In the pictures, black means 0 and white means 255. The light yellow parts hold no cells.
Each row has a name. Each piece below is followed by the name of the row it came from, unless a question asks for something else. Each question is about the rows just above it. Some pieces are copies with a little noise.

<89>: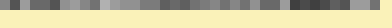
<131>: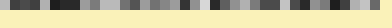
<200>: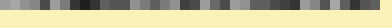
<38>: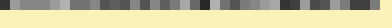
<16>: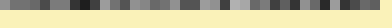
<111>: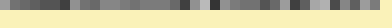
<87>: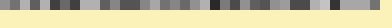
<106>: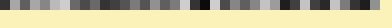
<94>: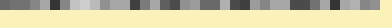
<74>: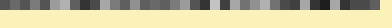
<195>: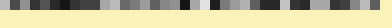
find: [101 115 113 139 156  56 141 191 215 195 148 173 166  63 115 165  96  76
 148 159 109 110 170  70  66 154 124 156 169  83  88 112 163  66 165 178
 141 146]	<94>
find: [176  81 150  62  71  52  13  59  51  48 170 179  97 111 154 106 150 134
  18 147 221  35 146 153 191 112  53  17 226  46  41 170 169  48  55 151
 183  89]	<195>
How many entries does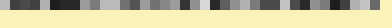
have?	38
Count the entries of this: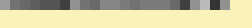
23
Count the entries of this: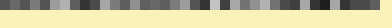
38
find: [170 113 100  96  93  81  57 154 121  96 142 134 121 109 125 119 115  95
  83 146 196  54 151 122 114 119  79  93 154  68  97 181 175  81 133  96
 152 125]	<111>

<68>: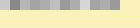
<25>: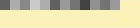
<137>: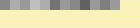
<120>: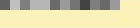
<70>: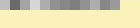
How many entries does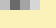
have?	4
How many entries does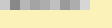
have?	9
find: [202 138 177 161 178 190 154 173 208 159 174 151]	<68>
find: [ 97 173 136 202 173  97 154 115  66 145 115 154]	<25>
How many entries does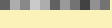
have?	11

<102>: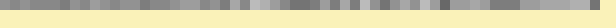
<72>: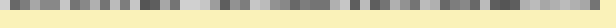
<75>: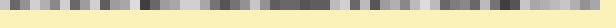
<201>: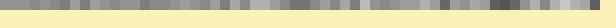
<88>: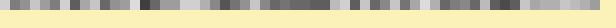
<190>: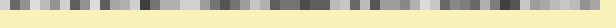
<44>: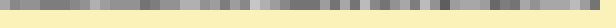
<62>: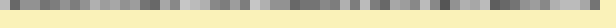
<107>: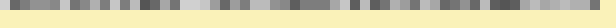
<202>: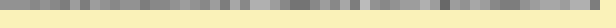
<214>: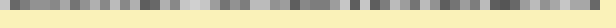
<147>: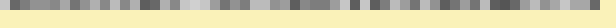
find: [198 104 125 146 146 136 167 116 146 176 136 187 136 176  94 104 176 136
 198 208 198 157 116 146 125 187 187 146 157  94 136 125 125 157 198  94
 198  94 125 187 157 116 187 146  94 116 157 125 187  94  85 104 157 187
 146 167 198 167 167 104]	<214>
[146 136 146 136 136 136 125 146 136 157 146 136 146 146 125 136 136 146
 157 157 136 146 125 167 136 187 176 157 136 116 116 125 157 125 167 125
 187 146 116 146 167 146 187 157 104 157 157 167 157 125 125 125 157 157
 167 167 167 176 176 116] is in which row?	<102>
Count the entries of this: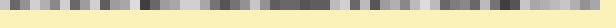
60
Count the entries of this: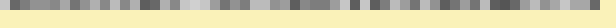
60
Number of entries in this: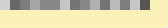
15
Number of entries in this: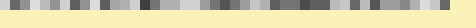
45
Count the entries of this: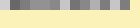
13

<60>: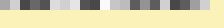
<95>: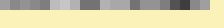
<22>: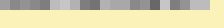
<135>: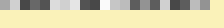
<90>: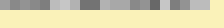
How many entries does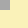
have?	1
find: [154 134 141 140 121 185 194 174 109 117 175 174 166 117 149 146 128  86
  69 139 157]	<95>
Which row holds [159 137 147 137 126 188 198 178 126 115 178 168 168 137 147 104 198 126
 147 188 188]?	<22>
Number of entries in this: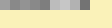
9

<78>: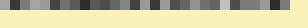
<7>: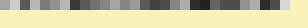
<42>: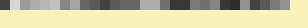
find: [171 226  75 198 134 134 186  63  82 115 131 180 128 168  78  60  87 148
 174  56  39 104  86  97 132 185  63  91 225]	<7>
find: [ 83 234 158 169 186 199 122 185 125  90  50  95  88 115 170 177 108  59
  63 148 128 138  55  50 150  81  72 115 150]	<42>
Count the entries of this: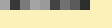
9

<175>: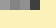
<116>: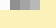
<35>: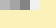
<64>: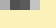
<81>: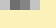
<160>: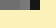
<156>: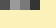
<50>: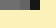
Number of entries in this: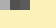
3
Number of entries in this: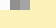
3

